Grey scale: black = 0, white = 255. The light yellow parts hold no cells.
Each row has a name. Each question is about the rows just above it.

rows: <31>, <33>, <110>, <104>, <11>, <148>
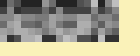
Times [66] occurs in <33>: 10
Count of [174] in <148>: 4
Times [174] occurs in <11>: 4
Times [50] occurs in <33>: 1
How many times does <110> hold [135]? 8

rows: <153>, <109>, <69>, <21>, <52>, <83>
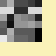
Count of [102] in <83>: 2
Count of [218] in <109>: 4
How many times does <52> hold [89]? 4

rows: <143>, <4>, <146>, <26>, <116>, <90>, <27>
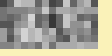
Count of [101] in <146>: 5
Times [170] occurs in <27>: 5
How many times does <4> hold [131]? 4

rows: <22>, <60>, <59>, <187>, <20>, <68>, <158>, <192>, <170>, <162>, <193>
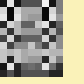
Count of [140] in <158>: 3
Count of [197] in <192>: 3
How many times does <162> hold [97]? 2
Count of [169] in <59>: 1
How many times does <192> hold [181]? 5
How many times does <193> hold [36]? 4
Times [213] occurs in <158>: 1

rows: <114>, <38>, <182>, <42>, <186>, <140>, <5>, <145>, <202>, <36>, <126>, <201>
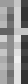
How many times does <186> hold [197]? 2
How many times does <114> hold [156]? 2

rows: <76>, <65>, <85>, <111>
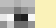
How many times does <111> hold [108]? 2
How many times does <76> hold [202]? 0
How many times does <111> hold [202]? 1
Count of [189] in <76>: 4
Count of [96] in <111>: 0

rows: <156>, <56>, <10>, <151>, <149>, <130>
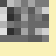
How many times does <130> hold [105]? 4
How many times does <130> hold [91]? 2
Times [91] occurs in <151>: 0

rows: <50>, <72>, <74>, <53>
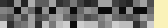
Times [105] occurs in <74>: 3
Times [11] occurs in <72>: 8
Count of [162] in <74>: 4
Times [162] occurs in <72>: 0
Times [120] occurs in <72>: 2
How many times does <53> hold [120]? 3

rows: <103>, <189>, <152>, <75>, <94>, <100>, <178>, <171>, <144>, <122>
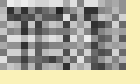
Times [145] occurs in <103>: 2
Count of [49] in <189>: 4
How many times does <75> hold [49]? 1

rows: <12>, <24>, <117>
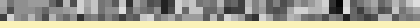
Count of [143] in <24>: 12
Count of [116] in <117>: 8
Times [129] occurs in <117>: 8
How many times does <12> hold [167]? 5
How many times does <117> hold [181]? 7
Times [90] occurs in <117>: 6

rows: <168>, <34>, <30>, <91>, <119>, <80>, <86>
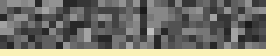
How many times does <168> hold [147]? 9
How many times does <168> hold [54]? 8
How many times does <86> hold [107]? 10
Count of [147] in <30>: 5
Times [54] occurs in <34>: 4
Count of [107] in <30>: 5

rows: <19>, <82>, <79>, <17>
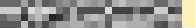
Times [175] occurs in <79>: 6
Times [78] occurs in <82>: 4
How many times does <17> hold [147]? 2

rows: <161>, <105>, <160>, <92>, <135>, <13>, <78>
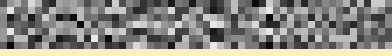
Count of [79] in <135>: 7
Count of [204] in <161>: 4
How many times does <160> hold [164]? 6

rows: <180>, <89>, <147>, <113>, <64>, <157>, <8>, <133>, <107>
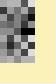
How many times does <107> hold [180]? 3
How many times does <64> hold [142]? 2
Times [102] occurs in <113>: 1

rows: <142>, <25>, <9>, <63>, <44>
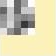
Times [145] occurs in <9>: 3
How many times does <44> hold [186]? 1
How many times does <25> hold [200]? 3

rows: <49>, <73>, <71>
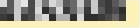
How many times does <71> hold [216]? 2
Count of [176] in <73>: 1
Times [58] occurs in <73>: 3

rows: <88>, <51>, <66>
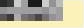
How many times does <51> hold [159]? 6
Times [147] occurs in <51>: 2
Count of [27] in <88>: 2
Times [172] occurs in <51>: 1

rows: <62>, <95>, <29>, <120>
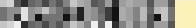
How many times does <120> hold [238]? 3
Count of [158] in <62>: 7
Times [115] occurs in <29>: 7
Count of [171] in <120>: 2

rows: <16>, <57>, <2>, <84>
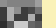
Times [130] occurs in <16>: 4
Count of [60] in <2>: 4
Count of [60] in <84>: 0
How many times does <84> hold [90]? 2

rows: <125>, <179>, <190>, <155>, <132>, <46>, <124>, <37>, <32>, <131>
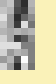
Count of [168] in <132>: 2
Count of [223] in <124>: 3
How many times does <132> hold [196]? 0

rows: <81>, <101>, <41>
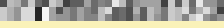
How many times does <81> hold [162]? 4
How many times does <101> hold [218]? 5
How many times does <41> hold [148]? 7

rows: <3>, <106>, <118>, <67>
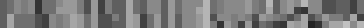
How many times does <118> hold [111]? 8
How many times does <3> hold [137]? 15

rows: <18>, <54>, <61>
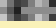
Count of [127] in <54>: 0
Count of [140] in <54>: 6
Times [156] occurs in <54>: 0

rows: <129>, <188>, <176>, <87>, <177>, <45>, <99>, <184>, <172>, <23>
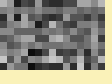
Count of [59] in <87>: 1
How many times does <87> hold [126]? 3
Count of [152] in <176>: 2
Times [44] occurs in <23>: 6

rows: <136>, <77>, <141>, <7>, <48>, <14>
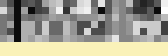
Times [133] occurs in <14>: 8
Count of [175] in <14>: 6
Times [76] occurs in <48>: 5
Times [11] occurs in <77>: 4

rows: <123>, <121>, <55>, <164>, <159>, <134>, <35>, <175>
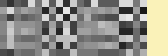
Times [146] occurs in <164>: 5
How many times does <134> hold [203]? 2
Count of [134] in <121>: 2
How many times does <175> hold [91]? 5
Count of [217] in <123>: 7
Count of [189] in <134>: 6

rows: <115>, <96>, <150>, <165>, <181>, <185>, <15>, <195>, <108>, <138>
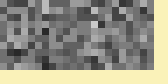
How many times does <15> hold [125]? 5
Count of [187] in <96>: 2
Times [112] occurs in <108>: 5
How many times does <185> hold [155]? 3
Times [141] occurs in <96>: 4
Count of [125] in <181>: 4
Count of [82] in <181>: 4

